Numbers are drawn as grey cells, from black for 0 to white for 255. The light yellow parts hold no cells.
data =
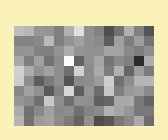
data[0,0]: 190
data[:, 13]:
[84, 116, 142, 174, 123, 182, 137, 100, 121, 109]
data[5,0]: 204
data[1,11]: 126
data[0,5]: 176
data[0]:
[190, 183, 151, 148, 127, 176, 224, 144, 130, 79, 114, 175, 128, 84]
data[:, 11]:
[175, 126, 137, 128, 101, 141, 152, 170, 150, 136]
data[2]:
[148, 150, 129, 127, 148, 173, 149, 145, 144, 164, 163, 137, 126, 142]
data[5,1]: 142
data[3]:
[169, 126, 161, 114, 141, 251, 99, 144, 166, 117, 138, 128, 43, 174]
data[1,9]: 93
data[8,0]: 171
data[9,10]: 120
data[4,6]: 210
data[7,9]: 102
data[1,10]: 160
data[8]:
[171, 113, 136, 160, 137, 140, 112, 132, 138, 178, 165, 150, 121, 121]
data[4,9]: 124
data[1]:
[132, 131, 136, 186, 128, 146, 161, 144, 138, 93, 160, 126, 157, 116]
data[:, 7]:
[144, 144, 145, 144, 140, 141, 149, 143, 132, 144]
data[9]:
[181, 115, 156, 162, 140, 123, 100, 144, 77, 88, 120, 136, 170, 109]
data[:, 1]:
[183, 131, 150, 126, 172, 142, 162, 140, 113, 115]
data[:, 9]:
[79, 93, 164, 117, 124, 206, 199, 102, 178, 88]

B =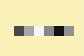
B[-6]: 72
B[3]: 135
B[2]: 245
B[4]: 19

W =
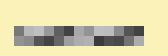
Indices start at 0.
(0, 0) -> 120
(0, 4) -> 95
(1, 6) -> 173
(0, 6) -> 168
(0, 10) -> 138
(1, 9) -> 79
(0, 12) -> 67

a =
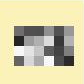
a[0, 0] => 110
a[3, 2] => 170
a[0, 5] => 152
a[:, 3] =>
[144, 220, 92, 248]
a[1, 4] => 56
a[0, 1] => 80
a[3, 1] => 215

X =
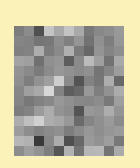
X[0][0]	124
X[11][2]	57
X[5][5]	138
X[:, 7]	[120, 114, 103, 187, 144, 130, 152, 134, 152, 133, 151, 154, 182]
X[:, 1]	[139, 130, 131, 159, 137, 126, 159, 120, 131, 191, 141, 177, 158]
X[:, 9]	[141, 125, 132, 114, 133, 173, 146, 121, 173, 154, 150, 158, 116]
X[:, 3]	[196, 120, 124, 144, 139, 159, 215, 136, 172, 173, 139, 134, 126]
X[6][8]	127
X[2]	[128, 131, 173, 124, 138, 176, 123, 103, 148, 132, 142]
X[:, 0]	[124, 133, 128, 163, 147, 143, 135, 133, 125, 173, 156, 182, 140]
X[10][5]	125
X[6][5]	94
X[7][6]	136
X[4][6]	138
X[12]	[140, 158, 146, 126, 85, 178, 115, 182, 184, 116, 170]
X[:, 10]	[153, 151, 142, 168, 157, 104, 171, 158, 148, 139, 154, 120, 170]
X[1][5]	128
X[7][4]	152
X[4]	[147, 137, 123, 139, 151, 145, 138, 144, 117, 133, 157]
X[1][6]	150
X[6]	[135, 159, 169, 215, 131, 94, 104, 152, 127, 146, 171]
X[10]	[156, 141, 130, 139, 144, 125, 138, 151, 142, 150, 154]
